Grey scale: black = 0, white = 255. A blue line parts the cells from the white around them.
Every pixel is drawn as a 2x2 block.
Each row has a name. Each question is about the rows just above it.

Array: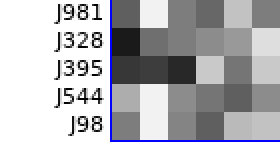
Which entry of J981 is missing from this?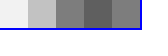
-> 103
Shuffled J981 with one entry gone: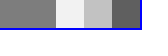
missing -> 103
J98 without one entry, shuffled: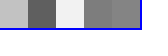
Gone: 186
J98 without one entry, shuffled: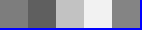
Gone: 186
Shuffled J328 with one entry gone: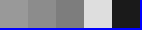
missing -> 111
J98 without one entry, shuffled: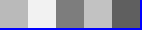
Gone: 132

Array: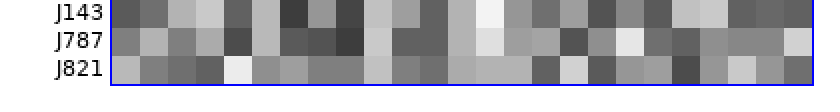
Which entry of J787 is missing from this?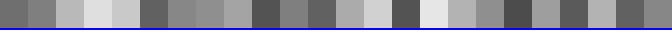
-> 61
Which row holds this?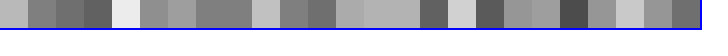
J821
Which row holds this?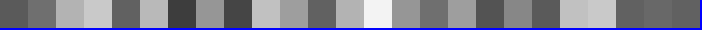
J143
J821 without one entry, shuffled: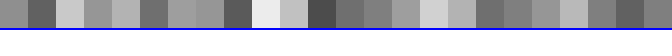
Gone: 171
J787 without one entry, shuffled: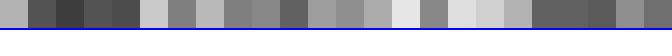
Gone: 164
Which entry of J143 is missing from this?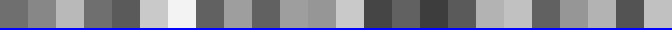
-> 104

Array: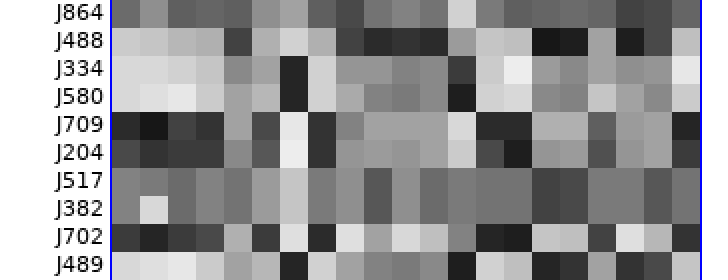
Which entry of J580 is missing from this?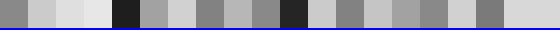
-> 170
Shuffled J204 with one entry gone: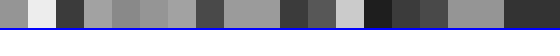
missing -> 80

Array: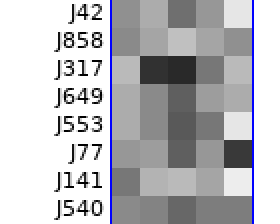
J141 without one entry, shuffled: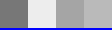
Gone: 179
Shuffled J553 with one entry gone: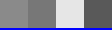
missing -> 172
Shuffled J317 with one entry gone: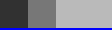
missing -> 41
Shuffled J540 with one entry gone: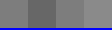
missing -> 131
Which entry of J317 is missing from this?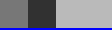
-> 41
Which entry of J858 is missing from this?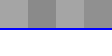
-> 192
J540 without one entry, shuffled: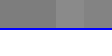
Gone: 103

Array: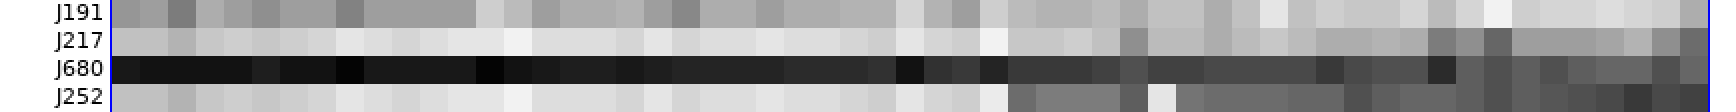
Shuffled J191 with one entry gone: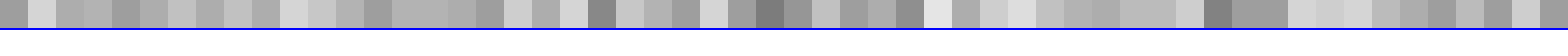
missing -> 242
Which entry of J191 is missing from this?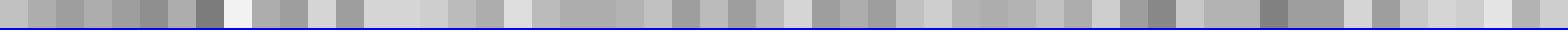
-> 150
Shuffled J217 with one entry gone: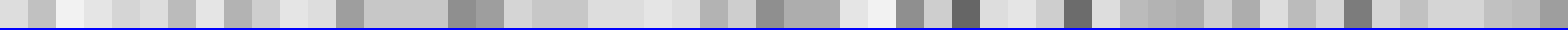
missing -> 165
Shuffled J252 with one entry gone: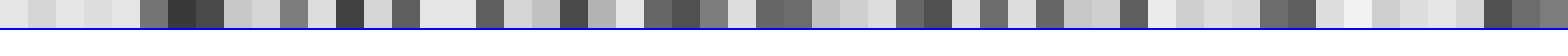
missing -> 86
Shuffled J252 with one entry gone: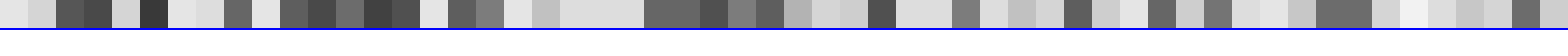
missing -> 235
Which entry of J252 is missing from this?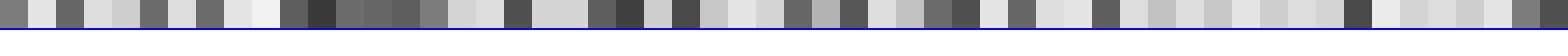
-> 116

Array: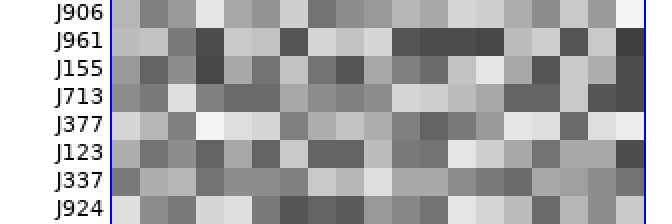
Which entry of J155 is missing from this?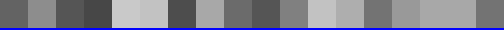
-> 229
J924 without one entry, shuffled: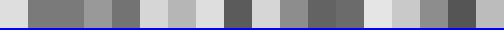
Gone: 135
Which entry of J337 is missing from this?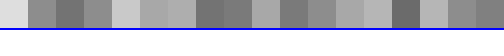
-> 160
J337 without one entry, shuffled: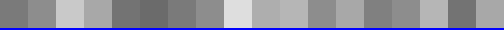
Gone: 160
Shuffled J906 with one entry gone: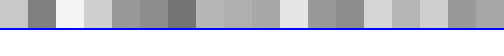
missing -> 147
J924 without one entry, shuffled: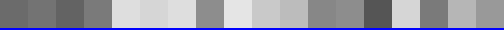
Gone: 91

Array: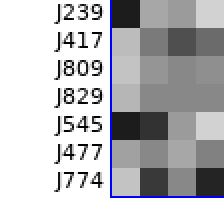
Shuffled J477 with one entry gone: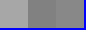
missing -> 161
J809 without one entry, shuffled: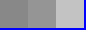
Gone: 143
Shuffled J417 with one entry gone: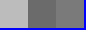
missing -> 79
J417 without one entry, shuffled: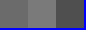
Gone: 188

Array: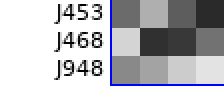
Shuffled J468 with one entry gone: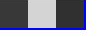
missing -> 114
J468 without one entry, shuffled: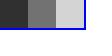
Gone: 56

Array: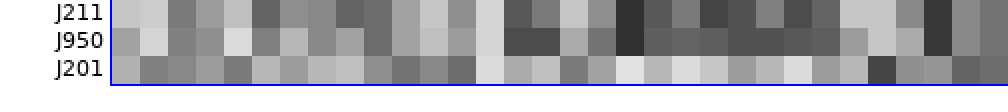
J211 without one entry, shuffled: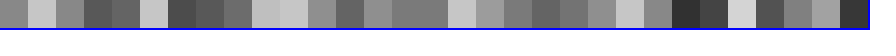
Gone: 204
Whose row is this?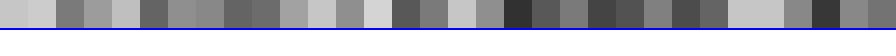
J211
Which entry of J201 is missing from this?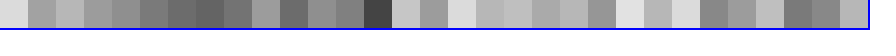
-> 177
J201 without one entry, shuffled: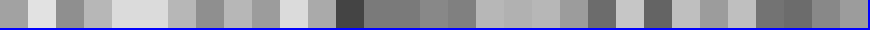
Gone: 150

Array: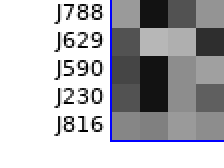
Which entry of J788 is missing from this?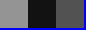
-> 154
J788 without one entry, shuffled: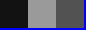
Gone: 148
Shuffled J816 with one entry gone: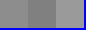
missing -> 134

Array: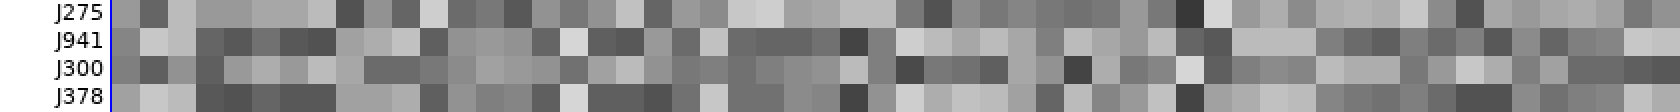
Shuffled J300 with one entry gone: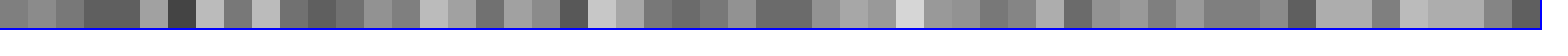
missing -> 74
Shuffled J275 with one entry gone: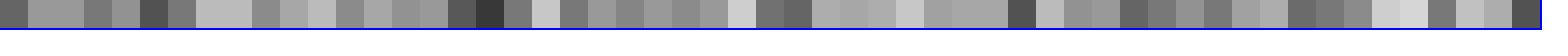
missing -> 179

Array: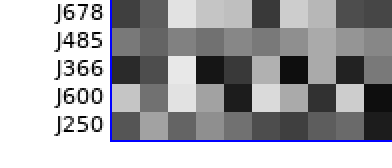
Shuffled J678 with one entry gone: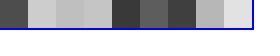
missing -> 70
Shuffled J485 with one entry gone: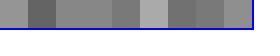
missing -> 129
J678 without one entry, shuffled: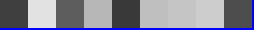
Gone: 70

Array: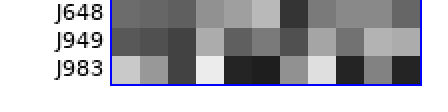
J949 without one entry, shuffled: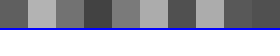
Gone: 165
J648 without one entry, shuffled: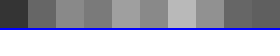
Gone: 108
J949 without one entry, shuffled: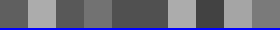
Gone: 179
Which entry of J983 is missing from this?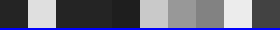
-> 145
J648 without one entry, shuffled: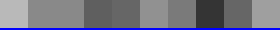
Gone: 108
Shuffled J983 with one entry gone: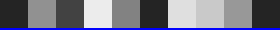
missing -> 30

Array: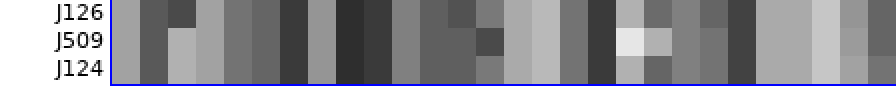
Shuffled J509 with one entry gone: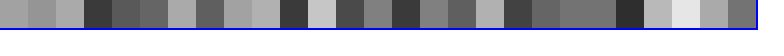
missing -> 155
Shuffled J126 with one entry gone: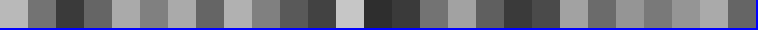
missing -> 82
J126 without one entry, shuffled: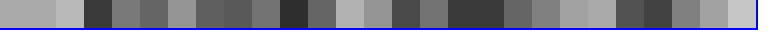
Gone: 107

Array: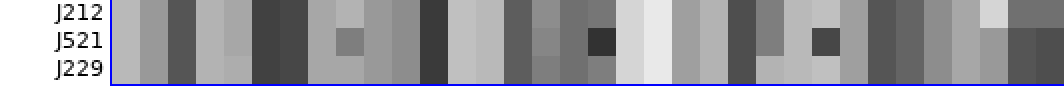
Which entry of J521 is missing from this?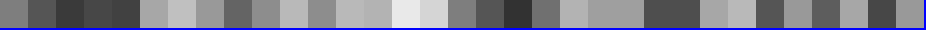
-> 134
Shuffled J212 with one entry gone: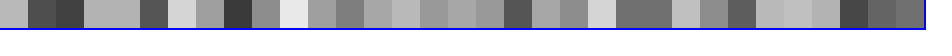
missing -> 118
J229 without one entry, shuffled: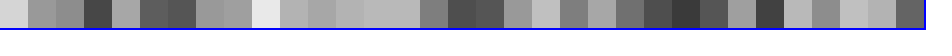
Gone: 173
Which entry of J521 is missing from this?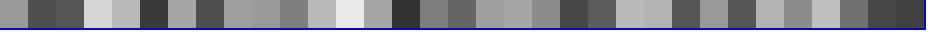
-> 134

